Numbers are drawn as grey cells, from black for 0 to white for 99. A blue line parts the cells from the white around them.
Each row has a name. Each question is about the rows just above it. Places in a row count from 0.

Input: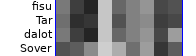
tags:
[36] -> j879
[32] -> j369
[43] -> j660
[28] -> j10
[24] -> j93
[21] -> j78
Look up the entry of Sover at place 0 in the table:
j369
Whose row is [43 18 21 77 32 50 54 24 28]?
Tar
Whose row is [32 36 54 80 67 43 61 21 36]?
Sover

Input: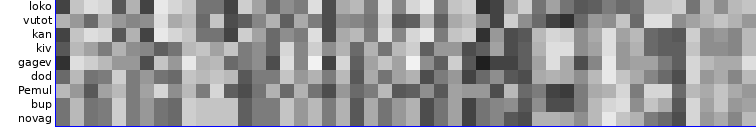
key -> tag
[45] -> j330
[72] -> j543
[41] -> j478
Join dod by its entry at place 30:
j478
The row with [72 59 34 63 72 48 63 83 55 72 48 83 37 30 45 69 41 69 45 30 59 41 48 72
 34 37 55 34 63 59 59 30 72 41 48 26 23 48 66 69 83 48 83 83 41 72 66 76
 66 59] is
Pemul
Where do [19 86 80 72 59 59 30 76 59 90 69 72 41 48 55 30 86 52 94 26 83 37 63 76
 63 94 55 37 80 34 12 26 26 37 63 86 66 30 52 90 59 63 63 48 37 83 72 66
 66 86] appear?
gagev

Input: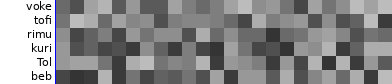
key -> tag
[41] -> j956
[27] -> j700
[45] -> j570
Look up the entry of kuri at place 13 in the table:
j570
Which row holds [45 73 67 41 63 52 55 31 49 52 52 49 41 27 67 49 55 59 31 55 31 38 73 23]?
tofi

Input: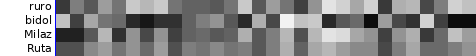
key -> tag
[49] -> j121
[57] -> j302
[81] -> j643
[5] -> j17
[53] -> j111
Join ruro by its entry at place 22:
j643
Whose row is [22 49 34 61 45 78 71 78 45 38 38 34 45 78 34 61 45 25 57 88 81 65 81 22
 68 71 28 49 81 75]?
ruro
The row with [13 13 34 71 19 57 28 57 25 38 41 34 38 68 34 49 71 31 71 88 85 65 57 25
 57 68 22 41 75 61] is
Milaz
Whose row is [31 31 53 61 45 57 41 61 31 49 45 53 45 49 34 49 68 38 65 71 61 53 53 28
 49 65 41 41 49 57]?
Ruta
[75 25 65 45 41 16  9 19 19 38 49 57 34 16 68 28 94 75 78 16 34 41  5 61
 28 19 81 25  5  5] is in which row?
bidol

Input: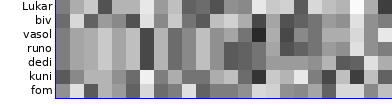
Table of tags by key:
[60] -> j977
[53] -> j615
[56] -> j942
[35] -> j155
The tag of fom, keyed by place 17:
j615
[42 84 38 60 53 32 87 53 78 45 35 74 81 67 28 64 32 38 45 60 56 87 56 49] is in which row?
biv
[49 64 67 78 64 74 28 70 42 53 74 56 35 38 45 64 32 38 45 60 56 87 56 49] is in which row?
runo

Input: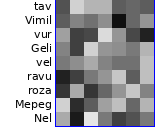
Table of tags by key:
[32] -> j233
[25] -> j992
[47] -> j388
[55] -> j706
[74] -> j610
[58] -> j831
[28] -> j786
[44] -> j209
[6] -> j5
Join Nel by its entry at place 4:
j992
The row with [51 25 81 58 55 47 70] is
Geli
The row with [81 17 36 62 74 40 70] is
Mepeg
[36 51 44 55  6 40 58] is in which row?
Vimil
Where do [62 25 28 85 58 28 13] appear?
vur
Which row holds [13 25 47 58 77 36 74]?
ravu

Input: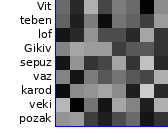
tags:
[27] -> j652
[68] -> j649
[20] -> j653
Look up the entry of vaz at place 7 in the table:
j649
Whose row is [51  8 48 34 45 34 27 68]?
vaz
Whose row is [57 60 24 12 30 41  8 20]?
pozak
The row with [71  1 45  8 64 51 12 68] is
veki
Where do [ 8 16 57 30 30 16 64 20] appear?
lof

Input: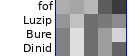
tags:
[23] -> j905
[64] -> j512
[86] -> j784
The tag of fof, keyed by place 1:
j512
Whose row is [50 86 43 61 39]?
Dinid

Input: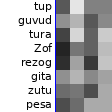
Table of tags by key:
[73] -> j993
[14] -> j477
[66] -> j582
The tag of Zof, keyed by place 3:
j993
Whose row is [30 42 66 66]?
pesa
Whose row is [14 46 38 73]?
Zof
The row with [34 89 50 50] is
tup
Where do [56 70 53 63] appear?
gita
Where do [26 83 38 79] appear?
tura

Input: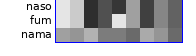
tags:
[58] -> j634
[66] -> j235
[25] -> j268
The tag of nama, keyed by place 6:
j235
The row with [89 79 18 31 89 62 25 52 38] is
fum

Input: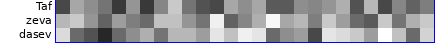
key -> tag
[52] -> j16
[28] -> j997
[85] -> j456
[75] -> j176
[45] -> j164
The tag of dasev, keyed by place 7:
j164
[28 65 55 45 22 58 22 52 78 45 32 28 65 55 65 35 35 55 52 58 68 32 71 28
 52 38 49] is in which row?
Taf
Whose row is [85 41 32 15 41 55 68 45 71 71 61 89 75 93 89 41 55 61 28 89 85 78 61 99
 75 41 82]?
dasev

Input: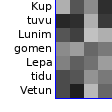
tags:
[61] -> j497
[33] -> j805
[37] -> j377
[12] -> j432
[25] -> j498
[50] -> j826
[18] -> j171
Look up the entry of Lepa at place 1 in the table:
j377
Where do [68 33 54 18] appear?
Kup
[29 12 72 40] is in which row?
Vetun
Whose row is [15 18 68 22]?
tuvu
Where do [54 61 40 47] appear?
gomen
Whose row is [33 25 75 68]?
Lunim

